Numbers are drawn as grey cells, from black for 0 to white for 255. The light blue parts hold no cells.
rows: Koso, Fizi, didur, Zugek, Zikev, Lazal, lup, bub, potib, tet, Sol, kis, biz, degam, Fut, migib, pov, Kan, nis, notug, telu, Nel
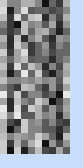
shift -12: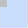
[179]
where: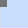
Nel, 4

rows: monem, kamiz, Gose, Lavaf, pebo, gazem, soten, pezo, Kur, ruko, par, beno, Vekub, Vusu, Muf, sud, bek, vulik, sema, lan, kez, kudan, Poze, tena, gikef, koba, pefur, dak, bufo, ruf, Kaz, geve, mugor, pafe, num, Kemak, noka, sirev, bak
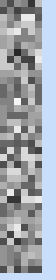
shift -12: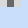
[205  92 205]
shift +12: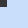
[66]
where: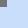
noka, 2
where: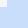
Muf, 2

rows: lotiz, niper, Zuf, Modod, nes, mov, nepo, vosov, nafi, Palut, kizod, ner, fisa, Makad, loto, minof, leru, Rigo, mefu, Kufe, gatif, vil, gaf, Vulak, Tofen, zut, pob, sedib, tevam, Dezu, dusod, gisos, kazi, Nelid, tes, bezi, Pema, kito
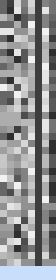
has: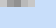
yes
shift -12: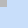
[173]

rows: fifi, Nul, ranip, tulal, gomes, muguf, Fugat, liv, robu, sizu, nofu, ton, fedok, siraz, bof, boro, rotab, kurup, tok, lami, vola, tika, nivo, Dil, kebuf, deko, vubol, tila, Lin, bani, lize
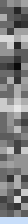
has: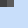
yes
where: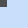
ranip, 2
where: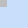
tok, 2
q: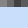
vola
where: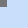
kebuf, 1

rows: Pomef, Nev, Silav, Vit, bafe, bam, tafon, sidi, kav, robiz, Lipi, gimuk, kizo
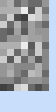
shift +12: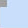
[173]
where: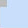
Lipi, 4
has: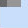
yes
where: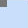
Nev, 6
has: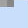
yes

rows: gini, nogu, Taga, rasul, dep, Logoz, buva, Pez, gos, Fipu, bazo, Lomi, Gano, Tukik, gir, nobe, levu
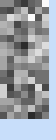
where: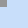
Gano, 2
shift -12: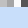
[180 153 238  73]
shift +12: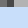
[125  84 191 191]
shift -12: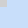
[196]

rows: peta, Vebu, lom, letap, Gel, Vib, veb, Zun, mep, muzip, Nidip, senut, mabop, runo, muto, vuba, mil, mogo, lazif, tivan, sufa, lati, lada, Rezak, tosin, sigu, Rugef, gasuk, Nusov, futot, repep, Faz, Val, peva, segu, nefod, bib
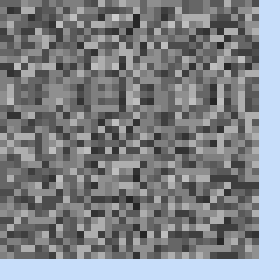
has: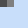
yes
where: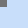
nefod, 15
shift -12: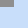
[131 131]
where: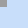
Vib, 20
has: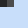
yes
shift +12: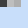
[ 74 202 186]
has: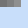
no

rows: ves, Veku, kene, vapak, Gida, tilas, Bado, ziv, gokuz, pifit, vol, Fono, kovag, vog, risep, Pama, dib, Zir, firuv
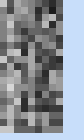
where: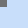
vapak, 3
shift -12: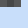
[75 59 75]
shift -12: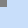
[117]
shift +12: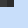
[70 56]
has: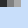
no
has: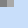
yes

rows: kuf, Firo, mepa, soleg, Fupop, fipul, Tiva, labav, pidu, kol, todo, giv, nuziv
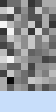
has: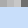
no
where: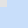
Firo, 1
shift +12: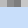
[199 154 138 211]
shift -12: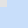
[215]
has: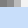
no
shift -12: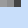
[143 130  56]

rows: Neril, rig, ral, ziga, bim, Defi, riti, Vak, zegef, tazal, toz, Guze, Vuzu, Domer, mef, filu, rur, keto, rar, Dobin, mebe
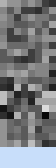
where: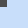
Defi, 3
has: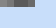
yes

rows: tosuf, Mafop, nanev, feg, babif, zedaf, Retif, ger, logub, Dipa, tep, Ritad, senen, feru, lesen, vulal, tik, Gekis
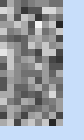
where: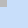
nanev, 1
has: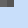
yes

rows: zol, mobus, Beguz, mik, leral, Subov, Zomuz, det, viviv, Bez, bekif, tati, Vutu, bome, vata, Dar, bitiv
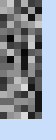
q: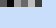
Subov
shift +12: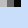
[202 117  20]
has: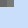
yes
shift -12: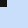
[9]
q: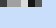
Vutu
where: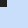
bitiv, 4
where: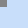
vata, 4

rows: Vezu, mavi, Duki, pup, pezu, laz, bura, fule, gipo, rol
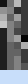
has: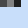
no
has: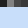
yes
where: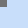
Vezu, 1
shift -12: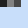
[ 19 118  59]
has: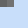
no

